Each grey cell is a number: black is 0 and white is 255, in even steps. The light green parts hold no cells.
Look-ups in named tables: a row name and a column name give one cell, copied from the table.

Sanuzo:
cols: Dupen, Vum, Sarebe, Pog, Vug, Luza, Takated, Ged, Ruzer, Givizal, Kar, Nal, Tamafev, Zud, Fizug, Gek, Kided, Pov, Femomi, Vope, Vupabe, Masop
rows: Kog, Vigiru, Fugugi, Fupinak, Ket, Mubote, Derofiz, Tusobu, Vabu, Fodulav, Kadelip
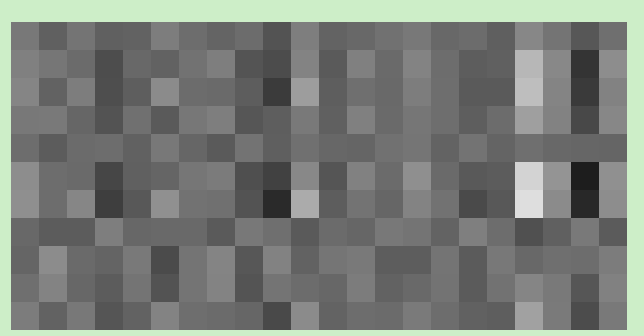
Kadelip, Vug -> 98
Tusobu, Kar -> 90
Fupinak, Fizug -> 118
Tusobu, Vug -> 103
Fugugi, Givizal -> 59
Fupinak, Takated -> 119
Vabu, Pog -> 100
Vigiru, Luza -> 98
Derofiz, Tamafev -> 115
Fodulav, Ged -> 131
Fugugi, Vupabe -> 58
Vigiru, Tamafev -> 128
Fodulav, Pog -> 92
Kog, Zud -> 113
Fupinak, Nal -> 96
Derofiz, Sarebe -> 134
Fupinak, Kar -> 121
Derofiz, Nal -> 93
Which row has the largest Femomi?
Derofiz

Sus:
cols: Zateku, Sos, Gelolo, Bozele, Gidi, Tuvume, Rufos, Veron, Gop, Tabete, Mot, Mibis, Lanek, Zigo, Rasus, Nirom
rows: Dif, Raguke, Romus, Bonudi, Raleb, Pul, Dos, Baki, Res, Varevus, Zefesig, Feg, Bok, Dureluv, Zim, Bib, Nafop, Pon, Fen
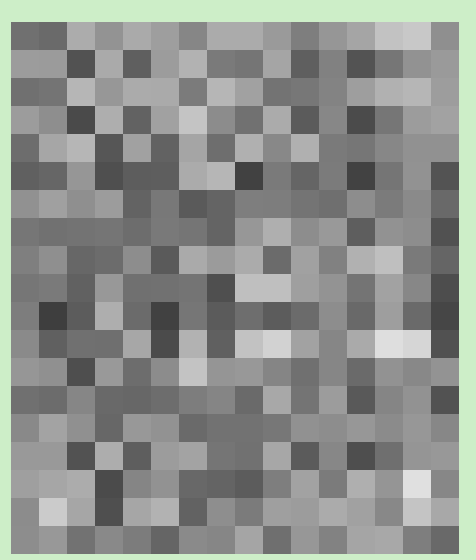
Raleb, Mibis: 122
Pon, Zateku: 140
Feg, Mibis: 134
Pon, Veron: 142
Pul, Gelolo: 150
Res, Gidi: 141
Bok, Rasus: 136
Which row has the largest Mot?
Raleb

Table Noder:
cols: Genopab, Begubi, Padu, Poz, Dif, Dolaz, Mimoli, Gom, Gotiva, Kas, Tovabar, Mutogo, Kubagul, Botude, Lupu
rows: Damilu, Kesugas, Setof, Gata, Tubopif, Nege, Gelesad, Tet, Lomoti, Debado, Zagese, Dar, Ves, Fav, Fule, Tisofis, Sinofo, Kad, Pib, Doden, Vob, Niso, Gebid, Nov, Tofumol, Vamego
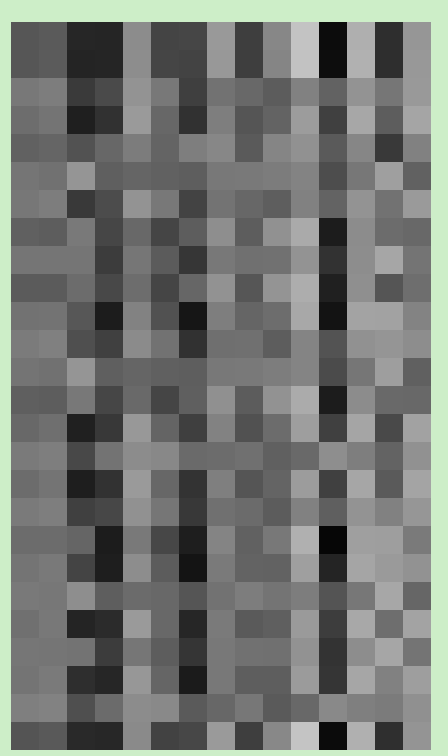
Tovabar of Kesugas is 194
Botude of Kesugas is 46
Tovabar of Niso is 154
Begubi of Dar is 128
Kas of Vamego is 136
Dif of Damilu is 140
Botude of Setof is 118
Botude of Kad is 129
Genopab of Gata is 109

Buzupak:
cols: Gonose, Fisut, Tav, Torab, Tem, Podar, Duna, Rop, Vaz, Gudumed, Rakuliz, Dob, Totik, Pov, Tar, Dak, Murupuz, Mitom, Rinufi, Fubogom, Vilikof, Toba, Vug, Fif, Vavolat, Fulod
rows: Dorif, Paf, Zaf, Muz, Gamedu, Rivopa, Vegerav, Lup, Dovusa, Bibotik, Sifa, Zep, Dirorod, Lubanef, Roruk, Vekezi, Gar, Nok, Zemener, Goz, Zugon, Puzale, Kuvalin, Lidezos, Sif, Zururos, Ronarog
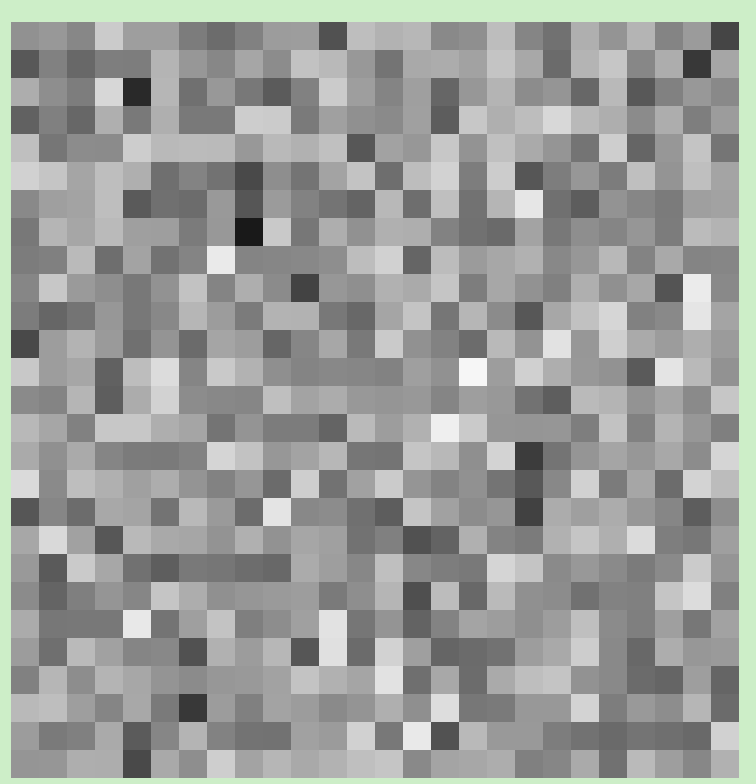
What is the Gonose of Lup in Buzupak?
120
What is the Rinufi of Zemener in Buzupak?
123
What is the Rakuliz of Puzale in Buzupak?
160
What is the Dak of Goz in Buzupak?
125
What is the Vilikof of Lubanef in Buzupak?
186
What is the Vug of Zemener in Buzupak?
219
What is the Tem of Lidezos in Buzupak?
167
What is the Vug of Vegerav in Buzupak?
134
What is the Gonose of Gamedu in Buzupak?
191

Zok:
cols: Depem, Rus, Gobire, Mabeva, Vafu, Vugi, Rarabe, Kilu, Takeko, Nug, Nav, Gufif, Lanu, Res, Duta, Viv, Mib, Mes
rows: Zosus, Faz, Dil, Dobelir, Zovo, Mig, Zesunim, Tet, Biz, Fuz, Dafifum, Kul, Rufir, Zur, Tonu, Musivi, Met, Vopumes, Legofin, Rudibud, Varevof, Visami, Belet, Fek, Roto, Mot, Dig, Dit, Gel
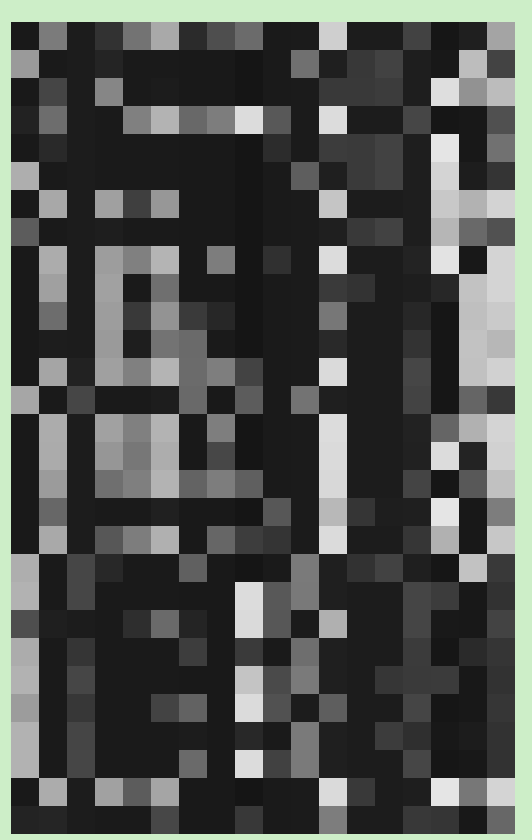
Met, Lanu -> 28
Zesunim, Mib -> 178
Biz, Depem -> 25
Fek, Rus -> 26
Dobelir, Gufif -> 220
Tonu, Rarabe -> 25
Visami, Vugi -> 106
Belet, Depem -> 172
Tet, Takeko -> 21
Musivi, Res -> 28
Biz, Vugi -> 180
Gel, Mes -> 103
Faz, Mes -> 67
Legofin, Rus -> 169

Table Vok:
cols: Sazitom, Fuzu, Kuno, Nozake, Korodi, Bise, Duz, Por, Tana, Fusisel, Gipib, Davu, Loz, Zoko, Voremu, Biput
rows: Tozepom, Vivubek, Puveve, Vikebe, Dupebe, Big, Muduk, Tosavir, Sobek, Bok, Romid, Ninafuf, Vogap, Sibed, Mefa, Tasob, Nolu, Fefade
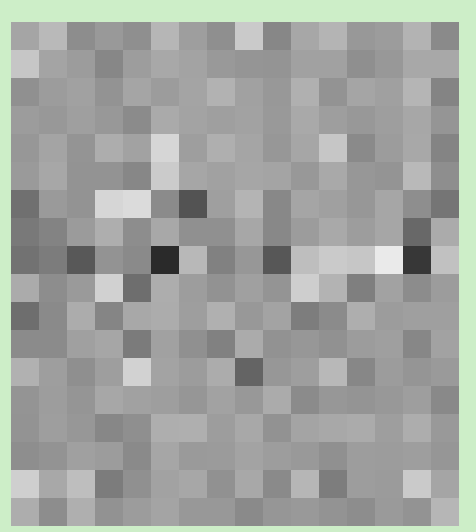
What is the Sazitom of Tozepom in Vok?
165
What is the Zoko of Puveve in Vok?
160
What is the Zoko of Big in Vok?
148
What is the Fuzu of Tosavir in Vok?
131
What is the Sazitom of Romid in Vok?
110
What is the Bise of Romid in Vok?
172
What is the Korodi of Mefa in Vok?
143
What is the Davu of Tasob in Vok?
144
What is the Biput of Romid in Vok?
159
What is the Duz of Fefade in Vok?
152
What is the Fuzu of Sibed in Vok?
157
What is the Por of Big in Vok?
161
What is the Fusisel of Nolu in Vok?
138
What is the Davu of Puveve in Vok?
147
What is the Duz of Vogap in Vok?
156
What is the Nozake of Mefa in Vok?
135
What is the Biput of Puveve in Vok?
132

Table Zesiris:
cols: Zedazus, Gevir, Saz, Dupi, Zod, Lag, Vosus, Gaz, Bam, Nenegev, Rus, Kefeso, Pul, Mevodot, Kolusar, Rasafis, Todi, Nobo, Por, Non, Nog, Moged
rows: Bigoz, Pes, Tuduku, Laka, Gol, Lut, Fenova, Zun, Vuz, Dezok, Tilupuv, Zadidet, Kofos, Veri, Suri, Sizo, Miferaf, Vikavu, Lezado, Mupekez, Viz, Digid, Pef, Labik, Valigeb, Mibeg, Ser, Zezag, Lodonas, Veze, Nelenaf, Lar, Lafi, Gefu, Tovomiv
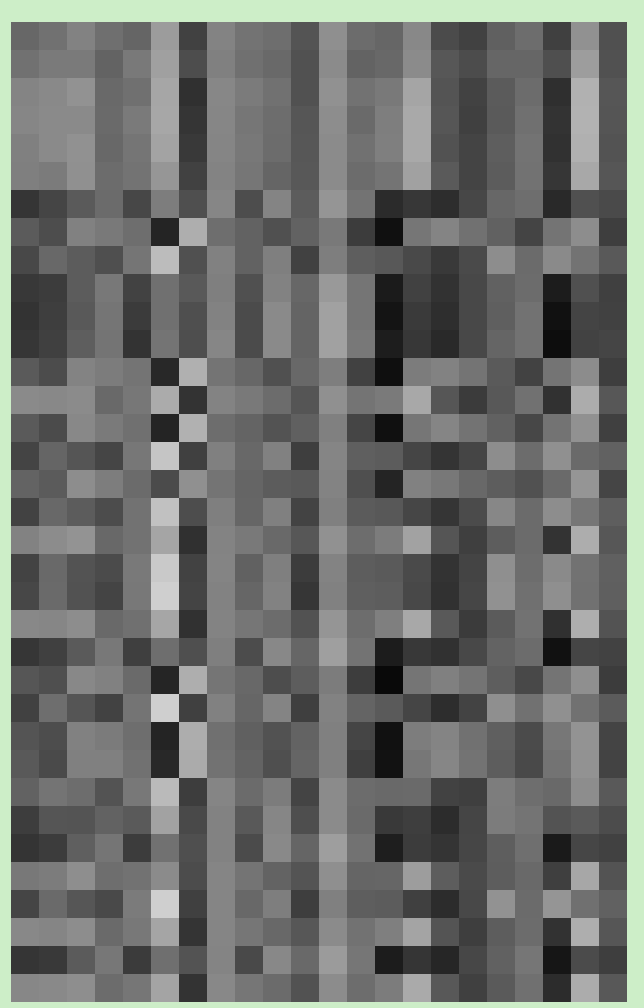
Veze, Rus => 101
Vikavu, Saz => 92
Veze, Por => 111
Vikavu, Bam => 102
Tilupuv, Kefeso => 161
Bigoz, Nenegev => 110
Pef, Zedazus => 54
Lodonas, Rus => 78

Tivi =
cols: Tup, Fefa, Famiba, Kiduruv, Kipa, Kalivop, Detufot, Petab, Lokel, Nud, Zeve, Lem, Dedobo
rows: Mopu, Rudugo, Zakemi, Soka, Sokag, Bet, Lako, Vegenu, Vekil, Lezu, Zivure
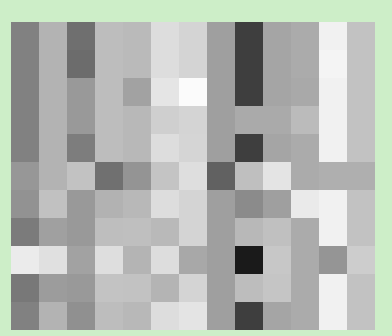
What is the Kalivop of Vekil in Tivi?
221
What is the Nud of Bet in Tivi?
228
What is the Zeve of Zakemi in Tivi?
169
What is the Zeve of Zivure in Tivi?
171
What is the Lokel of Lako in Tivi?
139
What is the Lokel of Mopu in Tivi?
62
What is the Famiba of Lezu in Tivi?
153
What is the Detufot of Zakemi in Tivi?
251
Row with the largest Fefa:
Vekil

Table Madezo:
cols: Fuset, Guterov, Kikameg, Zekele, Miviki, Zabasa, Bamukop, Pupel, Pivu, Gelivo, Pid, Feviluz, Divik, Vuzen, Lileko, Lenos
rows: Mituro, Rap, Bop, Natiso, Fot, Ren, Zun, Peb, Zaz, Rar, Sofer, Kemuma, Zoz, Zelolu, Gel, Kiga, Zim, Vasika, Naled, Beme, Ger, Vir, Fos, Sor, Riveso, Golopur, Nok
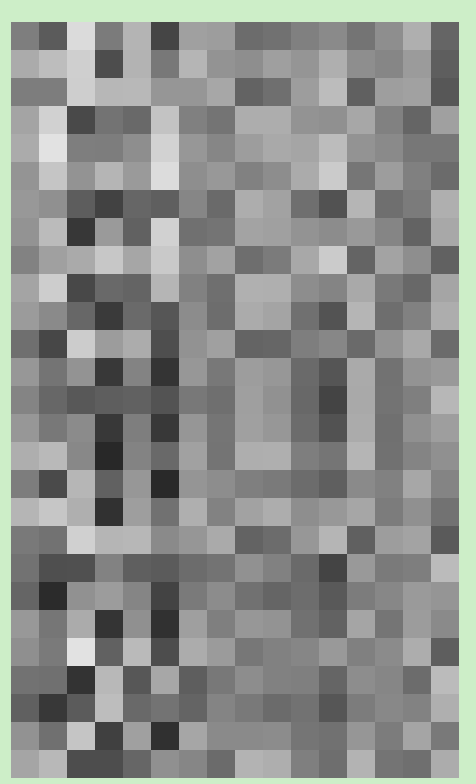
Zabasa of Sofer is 86
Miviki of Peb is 97
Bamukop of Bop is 150
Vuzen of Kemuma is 147
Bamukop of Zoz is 151
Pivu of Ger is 113
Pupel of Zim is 141
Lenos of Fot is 119
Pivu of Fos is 119
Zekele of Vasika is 49
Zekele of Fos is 97
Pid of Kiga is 126

